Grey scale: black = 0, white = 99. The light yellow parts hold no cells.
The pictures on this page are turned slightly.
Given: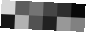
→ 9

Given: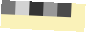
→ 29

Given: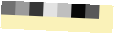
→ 21

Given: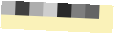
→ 25

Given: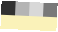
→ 47

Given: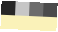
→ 29

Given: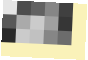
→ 21

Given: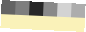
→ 39
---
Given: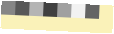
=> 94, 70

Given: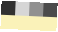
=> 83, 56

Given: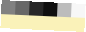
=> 96, 73

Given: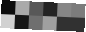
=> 81, 66

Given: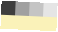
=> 89, 76

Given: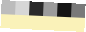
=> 83, 73

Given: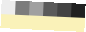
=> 92, 62

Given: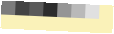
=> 87, 72
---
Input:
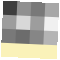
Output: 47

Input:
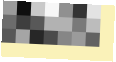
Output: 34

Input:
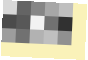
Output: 61

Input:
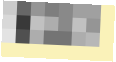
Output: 88

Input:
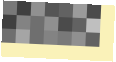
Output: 43

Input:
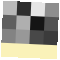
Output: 51

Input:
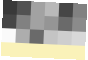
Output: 97
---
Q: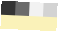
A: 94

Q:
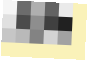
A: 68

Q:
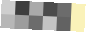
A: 66

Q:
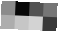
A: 32

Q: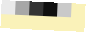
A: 20

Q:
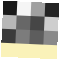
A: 62
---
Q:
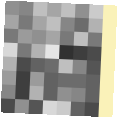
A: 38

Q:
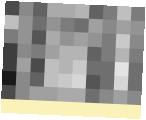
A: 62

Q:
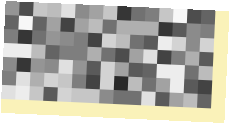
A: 73

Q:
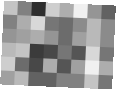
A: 76

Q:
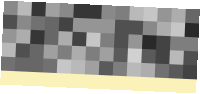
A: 35

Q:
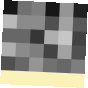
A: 40

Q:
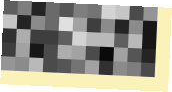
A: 49

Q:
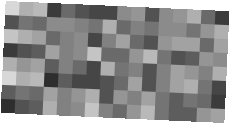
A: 58

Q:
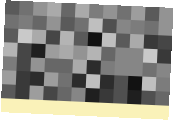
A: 31
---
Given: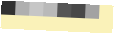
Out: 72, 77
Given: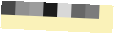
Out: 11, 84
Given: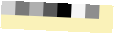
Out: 34, 95
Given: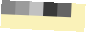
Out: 75, 75
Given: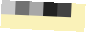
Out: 65, 78
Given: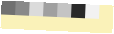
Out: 62, 94
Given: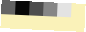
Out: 30, 88
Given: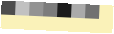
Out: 48, 75
